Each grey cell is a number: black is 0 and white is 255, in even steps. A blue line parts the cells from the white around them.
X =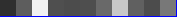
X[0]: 47
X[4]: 76
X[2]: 242
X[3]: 79

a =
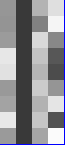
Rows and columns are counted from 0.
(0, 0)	150
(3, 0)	231
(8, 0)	154
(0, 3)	223
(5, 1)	57
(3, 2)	195
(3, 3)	87
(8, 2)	165
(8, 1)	57
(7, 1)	57

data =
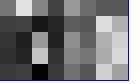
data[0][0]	118
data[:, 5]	[109, 86, 96, 119, 86]
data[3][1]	35
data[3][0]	47
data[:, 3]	[65, 39, 33, 51, 59]
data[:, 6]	[88, 221, 175, 171, 207]
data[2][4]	144
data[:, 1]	[226, 66, 31, 35, 62]
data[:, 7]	[88, 176, 207, 215, 161]

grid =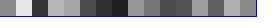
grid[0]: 138
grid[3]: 182
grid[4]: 165
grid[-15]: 230
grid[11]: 84

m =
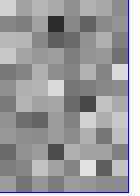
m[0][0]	209
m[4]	[120, 131, 176, 142, 131, 177, 131, 218]
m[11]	[155, 117, 148, 124, 156, 150, 141, 141]
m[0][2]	181
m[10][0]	126
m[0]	[209, 162, 181, 169, 143, 177, 168, 141]
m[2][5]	144
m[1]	[134, 126, 162, 44, 136, 98, 138, 147]
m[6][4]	106
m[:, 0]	[209, 134, 183, 199, 120, 143, 123, 145, 151, 107, 126, 155]
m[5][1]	176
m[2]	[183, 182, 135, 95, 107, 144, 176, 128]
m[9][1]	146
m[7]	[145, 110, 101, 156, 130, 209, 173, 199]
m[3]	[199, 164, 151, 158, 127, 147, 152, 113]
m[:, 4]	[143, 136, 107, 127, 131, 119, 106, 130, 141, 175, 132, 156]
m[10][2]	193
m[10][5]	226
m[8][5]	175
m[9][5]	163
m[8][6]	118

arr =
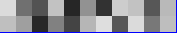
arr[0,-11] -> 219
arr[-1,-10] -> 159
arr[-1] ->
[191, 159, 40, 129, 68, 182, 222, 87, 219, 120, 190]
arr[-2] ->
[219, 112, 83, 194, 38, 146, 50, 205, 194, 87, 185]

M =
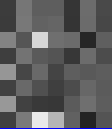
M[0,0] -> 60
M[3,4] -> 55
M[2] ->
[131, 85, 215, 111, 107, 38, 95]
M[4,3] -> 68
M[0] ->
[60, 118, 94, 94, 53, 108, 73]
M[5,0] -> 65
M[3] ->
[62, 115, 90, 84, 55, 108, 76]
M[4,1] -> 70
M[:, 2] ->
[94, 98, 215, 90, 105, 80, 57, 233]
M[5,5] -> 103
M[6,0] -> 152
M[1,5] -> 107
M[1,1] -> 120
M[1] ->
[59, 120, 98, 101, 52, 107, 71]

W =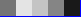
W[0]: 117
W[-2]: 133
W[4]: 25

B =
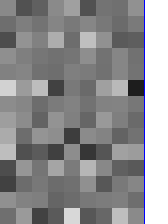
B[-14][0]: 137
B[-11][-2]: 134
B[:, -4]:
[81, 134, 191, 142, 123, 106, 114, 102, 139, 54, 182, 144, 120, 87]
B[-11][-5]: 117
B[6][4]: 130
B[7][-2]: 127
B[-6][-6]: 142
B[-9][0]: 210
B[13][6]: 103
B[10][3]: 165
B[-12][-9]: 77
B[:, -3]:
[115, 120, 145, 114, 113, 160, 130, 153, 131, 85, 136, 87, 124, 103]
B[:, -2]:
[112, 107, 90, 134, 134, 185, 131, 127, 99, 161, 96, 121, 127, 190]
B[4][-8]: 133
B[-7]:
[158, 140, 99, 147, 128, 102, 153, 127, 106]
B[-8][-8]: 134
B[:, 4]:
[160, 121, 109, 117, 127, 121, 130, 128, 61, 141, 123, 112, 108, 216]
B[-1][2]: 66
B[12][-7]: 127
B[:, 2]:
[96, 115, 129, 118, 113, 189, 109, 99, 148, 91, 117, 120, 127, 66]
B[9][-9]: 190
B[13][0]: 111
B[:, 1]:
[81, 126, 147, 127, 133, 155, 134, 140, 109, 80, 150, 108, 130, 154]
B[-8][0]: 140
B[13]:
[111, 154, 66, 90, 216, 87, 103, 190, 138]
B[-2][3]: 101

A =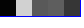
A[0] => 3
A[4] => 54
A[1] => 209

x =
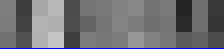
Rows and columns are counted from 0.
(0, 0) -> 126
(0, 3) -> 185
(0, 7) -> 129
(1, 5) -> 99
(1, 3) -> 174
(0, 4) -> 75
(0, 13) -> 57
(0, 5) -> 116
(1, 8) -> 125
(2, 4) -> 63
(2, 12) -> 98
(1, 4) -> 78
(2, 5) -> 125
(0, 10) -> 123
